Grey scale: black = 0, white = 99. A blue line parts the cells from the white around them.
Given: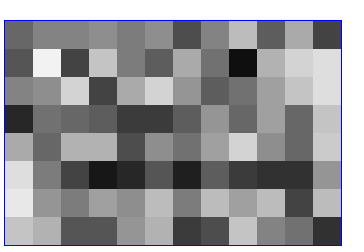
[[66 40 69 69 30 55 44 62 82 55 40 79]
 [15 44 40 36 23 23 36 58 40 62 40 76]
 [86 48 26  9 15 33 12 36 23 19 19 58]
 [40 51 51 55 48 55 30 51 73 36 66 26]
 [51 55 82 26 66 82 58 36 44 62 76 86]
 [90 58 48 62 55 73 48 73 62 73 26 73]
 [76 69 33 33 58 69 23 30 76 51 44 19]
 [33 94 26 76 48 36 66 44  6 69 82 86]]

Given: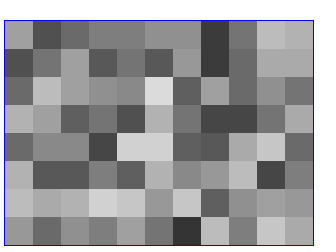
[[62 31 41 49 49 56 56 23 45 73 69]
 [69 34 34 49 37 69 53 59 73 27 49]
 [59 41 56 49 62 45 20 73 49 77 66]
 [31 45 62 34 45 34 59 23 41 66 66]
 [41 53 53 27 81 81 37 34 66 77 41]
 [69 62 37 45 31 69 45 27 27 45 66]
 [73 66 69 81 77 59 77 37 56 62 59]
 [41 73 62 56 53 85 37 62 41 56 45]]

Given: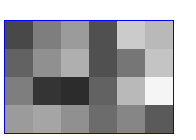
[[49 20 17 38 72 95]
 [28 49 60 31 79 72]
 [38 56 68 31 46 76]
 [60 64 56 42 52 35]]

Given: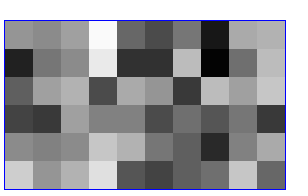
[[26 22 62 50 50 29 43 33 46 22]
 [13 46 54 91 19 19 73  1 43 73]
 [54 50 54 77 69 46 37 16 50 66]
 [58 54 62 97 40 29 46  9 66 69]
 [80 58 69 87 33 26 37 43 77 40]
 [37 62 69 29 66 58 22 73 62 77]]

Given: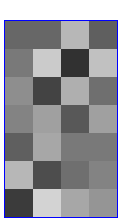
[[55 26 68 43]
 [71 30 43 51]
 [40 40 71 37]
 [51 62 34 62]
 [37 65 47 47]
 [47 79 19 75]
 [23 82 65 58]]

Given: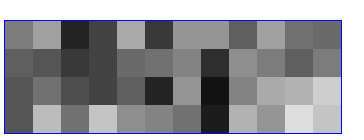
[[37 33 22 26 41 44 51 18 55 48 37 48]
 [33 44 30 26 37 14 58  7 51 66 69 80]
 [48 62 14 26 66 22 58 58 37 62 44 41]
 [33 73 44 76 55 51 44 11 69 58 86 76]]

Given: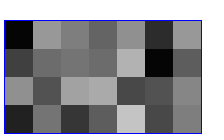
[[56 32 63 66 28 32 52]
 [25 42 45 42 69  2 36]
 [13 45 21 36 76 28 49]
 [ 2 59 49 39 56 17 59]]
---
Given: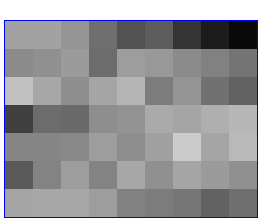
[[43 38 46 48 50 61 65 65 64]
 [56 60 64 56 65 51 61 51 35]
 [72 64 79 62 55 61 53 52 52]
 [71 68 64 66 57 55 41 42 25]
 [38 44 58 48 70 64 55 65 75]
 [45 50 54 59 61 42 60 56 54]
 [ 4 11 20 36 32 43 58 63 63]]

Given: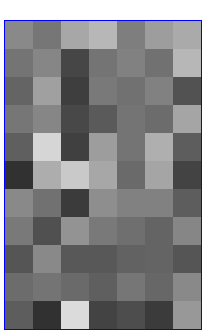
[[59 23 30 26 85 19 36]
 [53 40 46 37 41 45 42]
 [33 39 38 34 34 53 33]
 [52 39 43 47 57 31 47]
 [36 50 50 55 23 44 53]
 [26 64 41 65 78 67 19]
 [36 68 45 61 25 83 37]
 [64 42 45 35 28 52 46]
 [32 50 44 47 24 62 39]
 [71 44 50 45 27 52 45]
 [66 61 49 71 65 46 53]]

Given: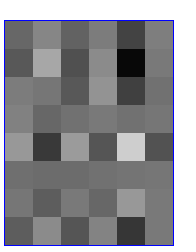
[[47 21 51 33 54 36]
 [47 59 40 47 36 46]
 [46 45 44 42 42 43]
 [32 80 33 60 22 59]
 [46 44 47 44 40 50]
 [44 25 57 34 46 48]
 [47  3 54 31 65 34]
 [49 26 48 38 52 40]]

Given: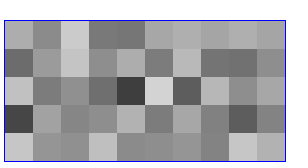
[[69 77 51 58 55 54 74 56 58 77]
 [51 36 50 65 48 69 55 52 63 27]
 [65 55 71 36 82 24 43 56 48 75]
 [55 44 45 72 48 67 55 76 60 42]
 [64 68 64 68 65 46 47 79 54 67]]

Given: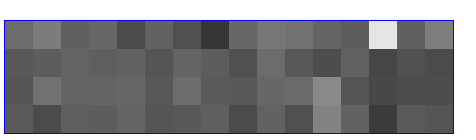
[[33 35 23 38 51 31 38 29 37 34 33 39 36 37 29 35]
 [30 29 28 33 53 41 40 34 35 42 34 40 39 39 44 33]
 [29 31 27 38 30 34 42 31 36 39 33 38 37 39 36 34]
 [49 37 89 36 39 44 46 40 21 31 38 29 40 37 48 42]]

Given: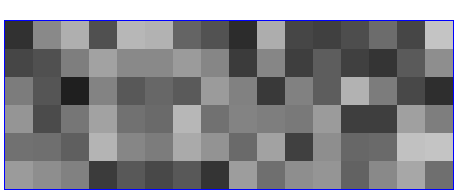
[[43 65 53 38 58 55 43 61 20 34 28 34 23 50 55 60]
 [76 75 41 40 55 25 63 41 57 66 48 52 70 37 43 44]
 [49 62 24 24 60 47 49 51 44 71 41 44 63 46 29 58]
 [18 28 48 69 36 50 22 50 60 35 40 34 51 12 33 48]
 [55 35 20 25 36 24 52 23 52 60 53 53 63 49 31 27]
 [76 27 42 30 25 27 67 17 32 39 69 71 31 68 53 19]]

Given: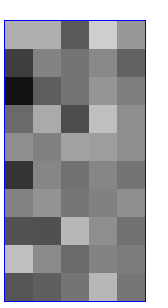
[[46 71 45 37 33]
 [48 51 41 54 74]
 [44 55 71 31 32]
 [55 50 46 57 51]
 [45 52 44 52 20]
 [55 61 63 50 55]
 [55 74 30 66 41]
 [49 58 45 36  7]
 [38 53 45 51 24]
 [59 80 35 68 68]]
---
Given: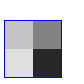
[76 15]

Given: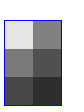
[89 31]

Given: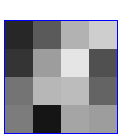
[15 61 73 61]

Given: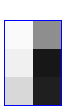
[97  9]

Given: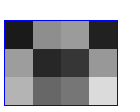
[10 15 46]

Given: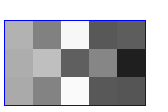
[69 74 97]

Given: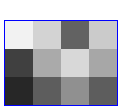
[94 66 56]

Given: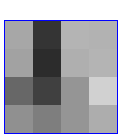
[65 17 58 67]

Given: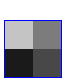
[76 28]
